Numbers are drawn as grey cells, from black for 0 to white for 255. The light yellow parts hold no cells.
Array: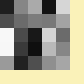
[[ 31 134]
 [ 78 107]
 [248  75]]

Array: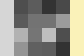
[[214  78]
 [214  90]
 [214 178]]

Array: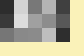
[[ 45 211]
 [ 57 221]
 [118 137]]

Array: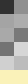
[[ 49 144]
 [164 173]
 [169 121]]

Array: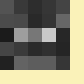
[[ 83  57]
 [ 75  73]
 [ 27 158]]

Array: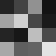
[[ 35  67]
 [163 208]
 [ 36  23]]
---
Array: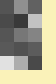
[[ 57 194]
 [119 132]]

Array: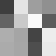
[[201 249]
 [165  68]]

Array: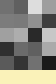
[[122 145]
 [173  41]]

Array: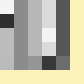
[[140 183]
 [140 183]]

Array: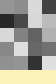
[[ 73 215]
 [130  98]]

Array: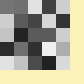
[[90 68]
 [35 91]]

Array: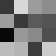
[[ 57  90]
 [152 138]]

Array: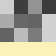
[[104 100]
 [187 123]]

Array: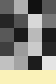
[[ 82 216]
 [ 25 186]]
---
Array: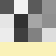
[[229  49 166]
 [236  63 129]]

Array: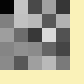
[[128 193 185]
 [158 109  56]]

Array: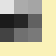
[[ 27  38  97]
 [ 67 112 121]]

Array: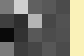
[[ 63  46 181]
 [  9  50  88]]

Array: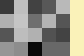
[[176 197 111]
 [ 85 189 177]]

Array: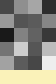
[[153  84  91]
 [ 25 130  98]]

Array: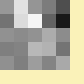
[[115 219 245]
 [145 139 146]]
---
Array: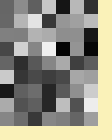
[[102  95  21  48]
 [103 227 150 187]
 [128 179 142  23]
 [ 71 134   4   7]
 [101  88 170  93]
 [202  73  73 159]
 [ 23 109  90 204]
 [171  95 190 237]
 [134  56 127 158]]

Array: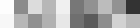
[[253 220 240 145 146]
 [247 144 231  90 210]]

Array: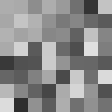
[[173 141 154  52]
 [167 178 121 104]
 [178 172 139 193]
 [170  90 106 224]
 [ 57  83 148 103]
 [102 129  74 111]
 [184  98 171 149]
 [220 145 174 145]]

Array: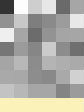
[[ 51 206 106]
 [145 126 156]
 [239 108 165]
 [118 134 140]
 [165 140 174]
 [169 141 169]
 [195 166 132]]

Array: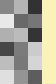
[[135  50]
 [233 118]
 [176  52]
 [ 70 203]
 [189 213]
 [223  93]]

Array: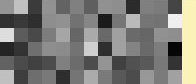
[[149  59  99  95 142 127  69]
 [ 49  46 145 134 118 117 239]
 [221  73 166 170 160 102 142]
 [ 36 111 139 206 161 105   6]
 [ 98  65 128  77  65  89  51]
 [192 110  46 171  89 152 161]]

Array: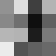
[[146  63]
 [136  15]
 [182  28]
 [235  96]]

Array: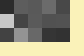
[[ 44  89  72]
 [199  90  82]
 [ 66 104  50]]
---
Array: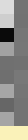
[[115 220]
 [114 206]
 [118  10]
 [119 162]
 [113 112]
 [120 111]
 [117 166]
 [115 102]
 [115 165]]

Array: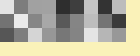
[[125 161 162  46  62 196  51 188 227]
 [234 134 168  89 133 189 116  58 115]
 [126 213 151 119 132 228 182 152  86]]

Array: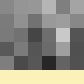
[[149 151 181 127 164 136]
 [145 114 153 157 136 123]
 [114  69 110 201  84 122]
 [123  85 107 159  80  89]
 [ 74  87  39  99  81 126]]

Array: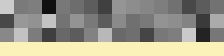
[[122 126  16 120 109  93  64 149 141 134 126 113  72  92 114 204]
 [152 146 195 115 147 121  92 138 112 121 147 142 131  58 171  72]
 [194 124  63 104  92 130 184 105 111  69 120 126 202  35 119 136]]

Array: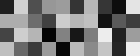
[[209  79 151 156  52 183  54  13 228  31]
 [173 109  65 205 182 192  19  90  61 173]
 [206 181   3 130  23 125 237  33 157  68]
 [104  58 154   7 187 138 197  37 238 191]]

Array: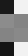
[[242  25]
 [132 140]
 [137 132]
 [242  21]]

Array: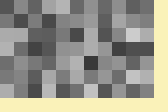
[[136  98 163 180 104 144 104 142  95 111  85]
 [ 76 124  73 131 139 154  94 165 139 127 120]
 [170  95  93 121  73 172  83 135 204 173 171]
 [109  67  86 145 149 173 150  65  79  78 178]
 [142 120 102 155 178  57 135 147  99 149 110]
 [132  92 168 124 169 122 150 109 194 177 121]
 [125  74 184  86 113 193  85 149 100 129 173]]

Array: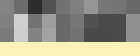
[[108  45  82 114 128 149 119 116 104 131]
 [207 115 158 106 119  81  74  75 145 128]
 [206 130 163 106 115  73  73  75 145 123]]

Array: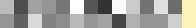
[[ 77 161 149 119 255  86  50 250 202 115 224 108 187]
 [ 97 217 130 141 185 149 164  69 176 149 149 207 149]]
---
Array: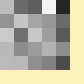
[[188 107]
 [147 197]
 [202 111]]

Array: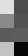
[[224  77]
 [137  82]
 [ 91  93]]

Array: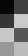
[[  6  64]
 [ 53 202]
 [199  88]]

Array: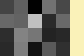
[[ 68  96]
 [104  99]
 [ 45 131]]

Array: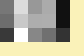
[[119 220]
 [109 200]
 [ 57 255]]

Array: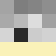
[[164 126]
 [169 185]
 [213  41]]
